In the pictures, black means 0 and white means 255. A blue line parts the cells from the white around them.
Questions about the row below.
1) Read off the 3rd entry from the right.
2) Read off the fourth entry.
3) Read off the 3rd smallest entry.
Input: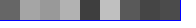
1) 89
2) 178
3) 75

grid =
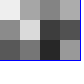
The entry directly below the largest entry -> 139
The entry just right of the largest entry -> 166
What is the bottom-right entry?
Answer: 153
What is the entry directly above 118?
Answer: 218

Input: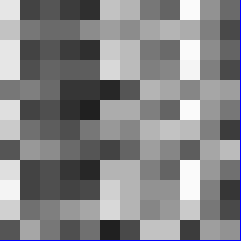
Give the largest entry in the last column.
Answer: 187
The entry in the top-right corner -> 106
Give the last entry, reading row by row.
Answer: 146
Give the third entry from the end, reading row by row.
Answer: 60
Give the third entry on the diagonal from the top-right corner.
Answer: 250
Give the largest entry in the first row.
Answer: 250
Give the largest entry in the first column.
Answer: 244
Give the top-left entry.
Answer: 230
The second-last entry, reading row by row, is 158
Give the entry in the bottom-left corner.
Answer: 85
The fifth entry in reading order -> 47
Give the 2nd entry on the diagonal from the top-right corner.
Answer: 127
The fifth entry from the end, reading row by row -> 194
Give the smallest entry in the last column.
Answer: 54

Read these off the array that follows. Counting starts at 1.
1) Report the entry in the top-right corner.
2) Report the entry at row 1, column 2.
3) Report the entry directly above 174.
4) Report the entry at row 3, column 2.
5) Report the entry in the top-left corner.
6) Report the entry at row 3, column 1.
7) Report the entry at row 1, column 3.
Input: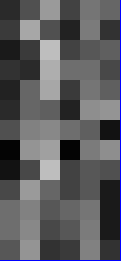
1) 102
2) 80
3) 190
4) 58
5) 42
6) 26
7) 154

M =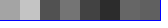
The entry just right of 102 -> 96
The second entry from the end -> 102
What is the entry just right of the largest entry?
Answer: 81

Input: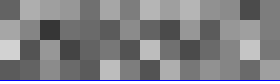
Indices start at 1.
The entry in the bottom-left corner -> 91
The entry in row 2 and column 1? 166
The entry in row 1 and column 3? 159
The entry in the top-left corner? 99
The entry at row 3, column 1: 210
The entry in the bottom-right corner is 159
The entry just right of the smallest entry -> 112
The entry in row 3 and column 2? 83
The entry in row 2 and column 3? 54
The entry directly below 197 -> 106
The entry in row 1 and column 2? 174
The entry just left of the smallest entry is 133

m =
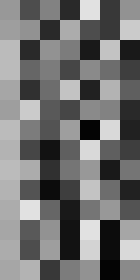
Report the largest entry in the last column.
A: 217
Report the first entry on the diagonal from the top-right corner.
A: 146
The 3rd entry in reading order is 130
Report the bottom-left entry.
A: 166
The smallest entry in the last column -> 25
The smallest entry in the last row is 4
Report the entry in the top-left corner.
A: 152
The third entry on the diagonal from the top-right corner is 25
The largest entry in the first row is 225
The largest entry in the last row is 179
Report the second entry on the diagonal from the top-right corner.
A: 56
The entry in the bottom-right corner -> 138
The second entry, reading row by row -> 77
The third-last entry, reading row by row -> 146
